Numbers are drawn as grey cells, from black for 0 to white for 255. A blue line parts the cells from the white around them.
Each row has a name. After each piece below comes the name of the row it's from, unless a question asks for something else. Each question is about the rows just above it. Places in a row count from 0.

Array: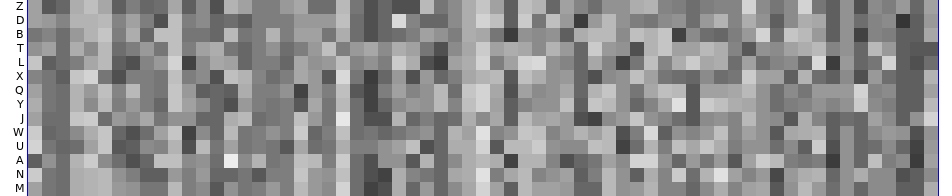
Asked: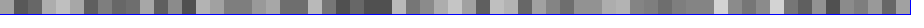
Z
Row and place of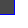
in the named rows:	N, 53

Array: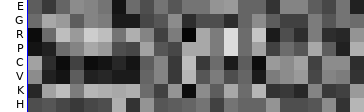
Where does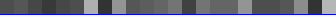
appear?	H
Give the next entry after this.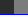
[45]
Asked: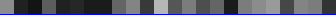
V
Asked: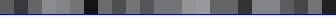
E

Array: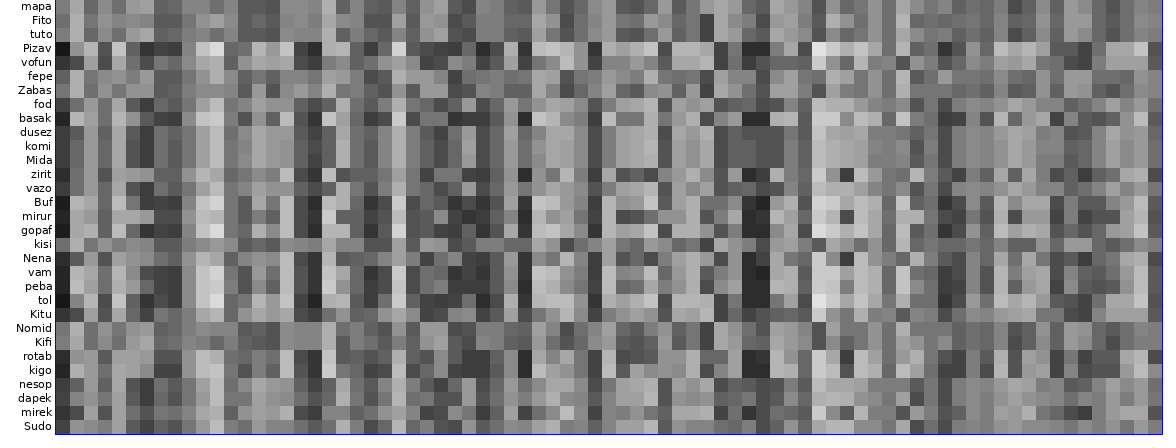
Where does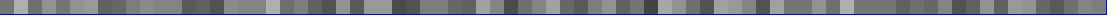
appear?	Nomid
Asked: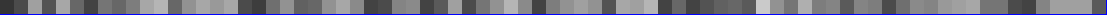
Kitu
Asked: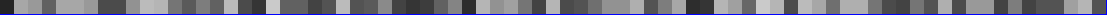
mirur

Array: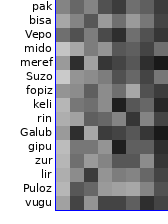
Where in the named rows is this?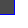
Vepo, 3
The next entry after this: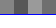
[154]

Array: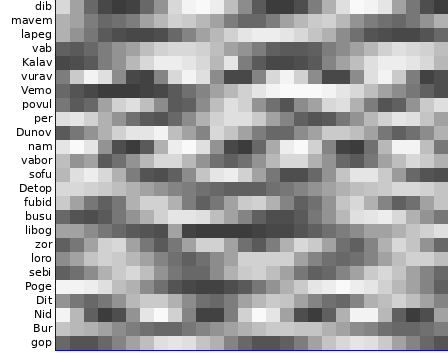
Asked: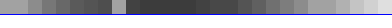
libog
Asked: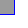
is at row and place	sofu, 24
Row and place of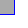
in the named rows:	nam, 15
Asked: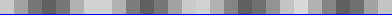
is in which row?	fubid
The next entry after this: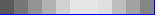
[96]
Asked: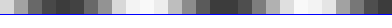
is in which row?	dib
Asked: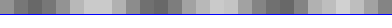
Dit

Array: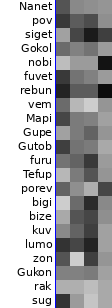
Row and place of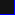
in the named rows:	nobi, 3
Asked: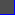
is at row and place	pov, 2
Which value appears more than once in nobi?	[155]
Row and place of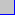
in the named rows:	sug, 2

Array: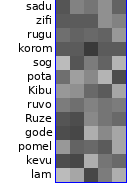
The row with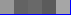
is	pomel
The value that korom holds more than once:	[91]
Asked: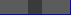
korom

